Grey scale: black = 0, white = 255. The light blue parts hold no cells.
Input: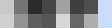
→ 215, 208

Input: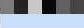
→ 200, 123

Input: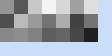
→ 244, 222

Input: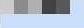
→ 203, 176

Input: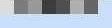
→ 219, 175

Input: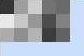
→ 233, 206
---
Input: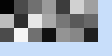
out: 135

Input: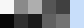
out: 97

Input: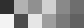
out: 122

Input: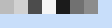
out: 113

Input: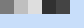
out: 49

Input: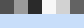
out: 210
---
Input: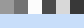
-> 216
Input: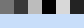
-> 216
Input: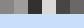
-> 70
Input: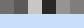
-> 148
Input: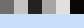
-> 224
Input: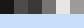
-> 230
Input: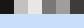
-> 158
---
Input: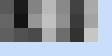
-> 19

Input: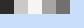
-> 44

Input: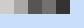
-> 51

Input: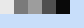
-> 9

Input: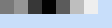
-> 2

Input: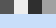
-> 47
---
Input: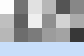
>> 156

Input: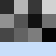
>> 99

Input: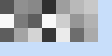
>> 235

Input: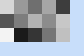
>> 53

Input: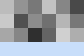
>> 100

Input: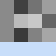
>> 58

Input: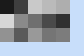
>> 153

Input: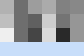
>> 218

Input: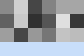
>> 118

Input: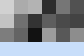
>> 156
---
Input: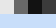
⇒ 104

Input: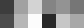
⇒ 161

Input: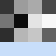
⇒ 156

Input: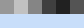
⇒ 193

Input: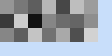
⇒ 120

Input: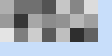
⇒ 112

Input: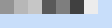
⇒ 183

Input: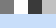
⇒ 254
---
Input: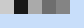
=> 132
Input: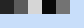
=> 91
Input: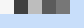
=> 119
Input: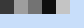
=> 115
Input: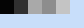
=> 141
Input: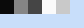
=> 133
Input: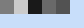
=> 105
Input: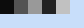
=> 83
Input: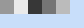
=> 152
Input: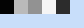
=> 146
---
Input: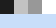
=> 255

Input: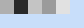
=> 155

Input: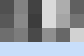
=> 218

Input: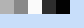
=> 45

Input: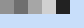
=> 208

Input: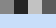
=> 91

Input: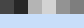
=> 211

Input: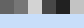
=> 71

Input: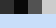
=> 204
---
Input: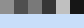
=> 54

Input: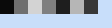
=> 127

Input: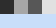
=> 225

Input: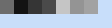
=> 74

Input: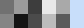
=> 232

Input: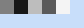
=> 90

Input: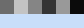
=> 52
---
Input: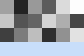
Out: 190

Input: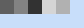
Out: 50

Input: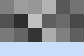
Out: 52

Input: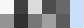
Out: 119

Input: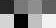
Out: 192

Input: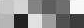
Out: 225

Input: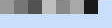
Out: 82

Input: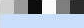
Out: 12
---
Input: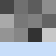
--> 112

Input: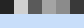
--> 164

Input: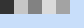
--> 130

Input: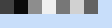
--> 119

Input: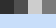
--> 79

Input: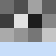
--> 79

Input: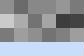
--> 136

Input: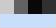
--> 98
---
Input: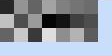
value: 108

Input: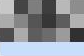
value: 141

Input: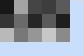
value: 90

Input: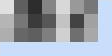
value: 119

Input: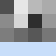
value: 171

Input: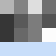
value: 112

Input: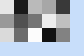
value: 57

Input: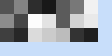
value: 241
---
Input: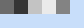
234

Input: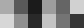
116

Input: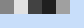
31

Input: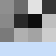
163

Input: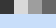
158

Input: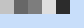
222
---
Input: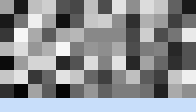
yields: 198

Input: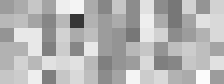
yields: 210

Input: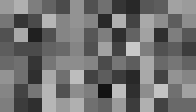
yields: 93

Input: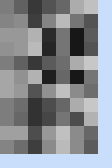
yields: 103

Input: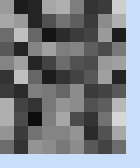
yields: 51
